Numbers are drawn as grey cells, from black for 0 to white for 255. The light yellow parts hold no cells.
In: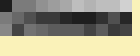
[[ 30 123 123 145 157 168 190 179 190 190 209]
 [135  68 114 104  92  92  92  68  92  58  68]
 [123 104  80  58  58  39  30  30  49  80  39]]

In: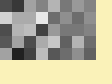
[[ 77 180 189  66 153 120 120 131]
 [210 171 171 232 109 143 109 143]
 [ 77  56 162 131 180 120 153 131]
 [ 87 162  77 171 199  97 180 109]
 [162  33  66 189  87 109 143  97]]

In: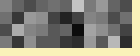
[[112  55 153 143  67  34  67 132 122  76 112]
 [122  55 143  88  88  55  45 153  88 184  45]
 [ 76 172 132 122  88 100  12 163 143 112  67]
 [132 100  76 100 112 100 196 122 153 100  76]]

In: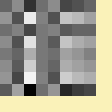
[[149  70 243 129  81 205 185 173]
 [149  81 234 129  81 196 185 161]
 [140  81 225 120  90 196 173 161]
 [140  90 205 120 101 173 161 149]
 [120 101 173 120 111 161 149 129]
 [111 129  70 120 129  90 101 101]
 [101 140  49 111 140  70  81 101]
 [ 90 161   3 111 149  38  60  70]]

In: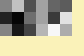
[[ 34   6 110 162  58 226]
 [132 193  80 162 101  92]
 [132  24  68 181 247 172]]

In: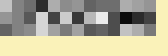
[[ 99 130 140 213 161 121 161  88  99  77 194 173 121]
 [194 130 110  44 173 140 149  99 110 110 173 161 149]
 [149 130  88 213  67 204  56 184 235  77  11  44  67]]

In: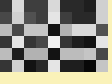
[[188  72 197 197  19 178 217 217  81]
 [188  30 178 178  19 188 188 197  72]
 [ 72 208  81  62 229  62  41  41 208]
 [ 53 217  62  62 217  41  41  30 208]
 [ 53 229  53  72 241  53  30  19 229]
 [ 53 208  19  41 229  30  30   8 197]]
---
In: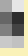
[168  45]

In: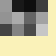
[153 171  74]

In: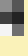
[142  35]

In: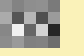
[150  85 102 130]

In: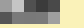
[157 122]

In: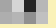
[165 181]

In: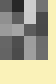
[ 93  94  92 108]
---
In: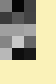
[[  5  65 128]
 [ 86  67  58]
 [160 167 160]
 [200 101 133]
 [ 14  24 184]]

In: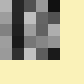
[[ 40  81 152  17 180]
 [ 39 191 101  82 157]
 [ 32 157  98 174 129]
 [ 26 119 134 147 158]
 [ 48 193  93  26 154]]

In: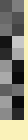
[[126  84]
 [ 82 105]
 [ 68 116]
 [199  19]
 [170  41]
 [ 24 149]
 [ 10 170]
 [111  95]
 [ 10 159]
 [ 39 138]]

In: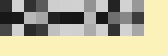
[[210  50  91 206 208 209 147 209  35 210 152  45]
 [ 25 183 165  33  23  22 183  23 111 135  60  23]
 [208  42  58 191 209 208 171 208  49 210 166  71]]

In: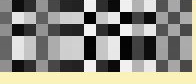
[[ 14  45 148  71  37  34 241  46  10 240 178 232  83 167  73 143]
 [230 198  96 172 206 209   2 198 233   3  65  12 161  78 171 101]
 [ 14  46 147  71  37  34 242  45  10 241 179 232  83 166  72 143]
 [230 198  96 172 207 209   2 198 233   3  65  12 161  77 171 100]
 [229 197  97 172 206 208   3 198 232   4  64  13 159  78 170 101]
 [ 14  46 148  71  37  34 241  45  10 241 179 232  82 166  72 143]]

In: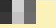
[[208 106  46]
 [195 109  56]]

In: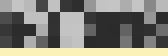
[[196 185  69 193  54  46 151 195 197 173 197 136 186 168]
 [ 56 191 191  49 194 194  53  44  44  47  44 150  43  77]
 [ 44  44 172  50 195 196 100  44  43  99  45  48 109  55]
 [ 46 174  97  44 188 194  43  44  44 117  44 131  52  68]]

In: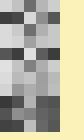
[[194 109 182 206 214]
 [ 72 215 142  87  63]
 [202 111 176 200 218]
 [211 161 195 200 218]
 [ 61 222  93  60  86]
 [195 129 174 205 225]
 [186 195 159 185 219]
 [151 173 160 189 211]
 [ 81 179  89  83  57]
 [142 130  99  91  83]
 [ 71 189 103  87  66]]

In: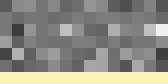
[[138 142 116 135 102 110 148 137  93  79 107 130  85  91]
 [108 118 117 109 114 124 116 124 124 116 125 120 105 121]
 [ 60 147 117 126 191 145 105 100 174 133 128 191 239 121]
 [ 96 128 116 114 115 126 125 110 124 107 119 118 140 157]
 [177  96 140 156 121 107 101 165 111 155 134 142  63  69]
 [ 86 105 110 138 114  98 166 164 112  85 168 121  84 112]]
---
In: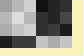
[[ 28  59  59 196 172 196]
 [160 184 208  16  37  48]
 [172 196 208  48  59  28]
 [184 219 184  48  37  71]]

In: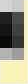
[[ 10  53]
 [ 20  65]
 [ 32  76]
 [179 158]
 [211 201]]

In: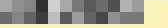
[[109 133  99  61 189  90 156  99  72 144 121 121]
 [167 144 133  49 208 167 121  90 109  81 177 156]]

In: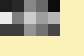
[[ 30  40 135 104  12]
 [ 60  60 147 114  70]
 [236 126 203 158 181]]

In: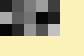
[[  6  38 148  83 192]
 [ 29  83 125 158  62]
 [169  93 115   6  29]]

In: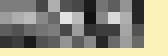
[[ 50  61  27  82  94 147  94 136  38 105 156 105]
 [ 94  82 105 116 125  71 156  50  61  61 165  82]
 [125 125 125  71 174  82  71  27 116  94 147  38]
 [156 174 186 136 105 227 186  17 136 216 174  38]]
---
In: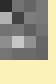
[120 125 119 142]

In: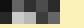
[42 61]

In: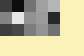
[181 155 125]

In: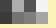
[244 127]

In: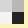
[183 244]

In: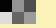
[ 78 101]

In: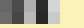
[213  40]

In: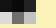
[ 34 111]

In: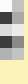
[195  61]
